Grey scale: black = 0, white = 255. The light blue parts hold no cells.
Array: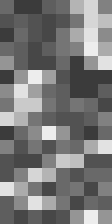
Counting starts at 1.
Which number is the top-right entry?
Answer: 129
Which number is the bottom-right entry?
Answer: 149
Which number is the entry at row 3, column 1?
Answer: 59
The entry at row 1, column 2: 59
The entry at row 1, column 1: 105
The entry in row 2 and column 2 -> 94
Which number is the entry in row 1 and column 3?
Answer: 59
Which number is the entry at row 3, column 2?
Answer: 105
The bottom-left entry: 94
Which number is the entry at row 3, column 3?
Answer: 82
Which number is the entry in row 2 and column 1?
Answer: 82

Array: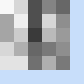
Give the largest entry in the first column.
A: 248
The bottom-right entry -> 121
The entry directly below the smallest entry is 103
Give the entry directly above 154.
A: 142
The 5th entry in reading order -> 103
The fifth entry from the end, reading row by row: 227
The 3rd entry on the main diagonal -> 58
